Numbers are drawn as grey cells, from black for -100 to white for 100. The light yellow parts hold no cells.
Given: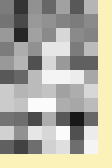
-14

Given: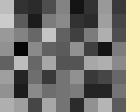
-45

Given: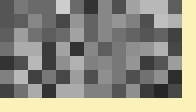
34

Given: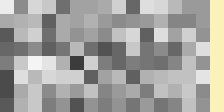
57

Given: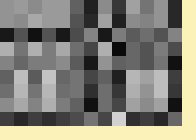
-51

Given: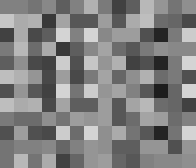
-9

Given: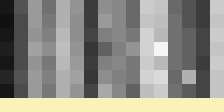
21

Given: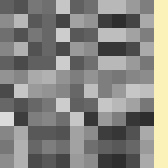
-42

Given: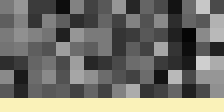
-21
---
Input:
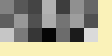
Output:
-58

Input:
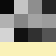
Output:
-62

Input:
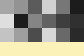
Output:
-40

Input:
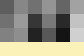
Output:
-73

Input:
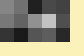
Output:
-33

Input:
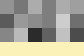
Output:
-66

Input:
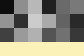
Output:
39

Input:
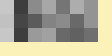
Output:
21

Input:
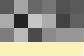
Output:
-42

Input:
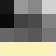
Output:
-31
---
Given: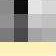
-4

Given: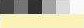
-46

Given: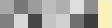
0

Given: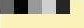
-19

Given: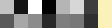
-30

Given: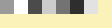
21
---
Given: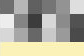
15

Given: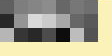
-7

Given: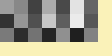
78

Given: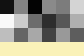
-3

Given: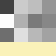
49

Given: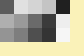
54

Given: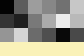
-11

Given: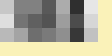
-63

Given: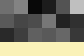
-35
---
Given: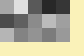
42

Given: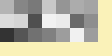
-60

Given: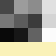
-93

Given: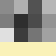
76

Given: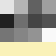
-8

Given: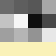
25

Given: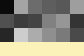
-70

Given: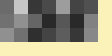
13

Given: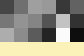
36

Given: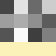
-34
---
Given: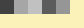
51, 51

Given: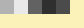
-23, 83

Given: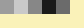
6, 58

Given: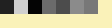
-16, 62

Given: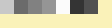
17, 97

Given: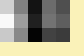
-75, 95

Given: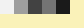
-48, 90
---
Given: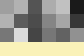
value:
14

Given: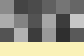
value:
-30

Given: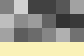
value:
-11

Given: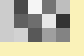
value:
3

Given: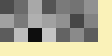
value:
-28

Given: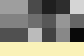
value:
-93

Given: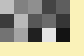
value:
-85

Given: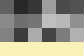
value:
39
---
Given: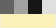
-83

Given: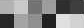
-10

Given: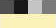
54

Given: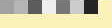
-28

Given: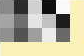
63

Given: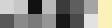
-87
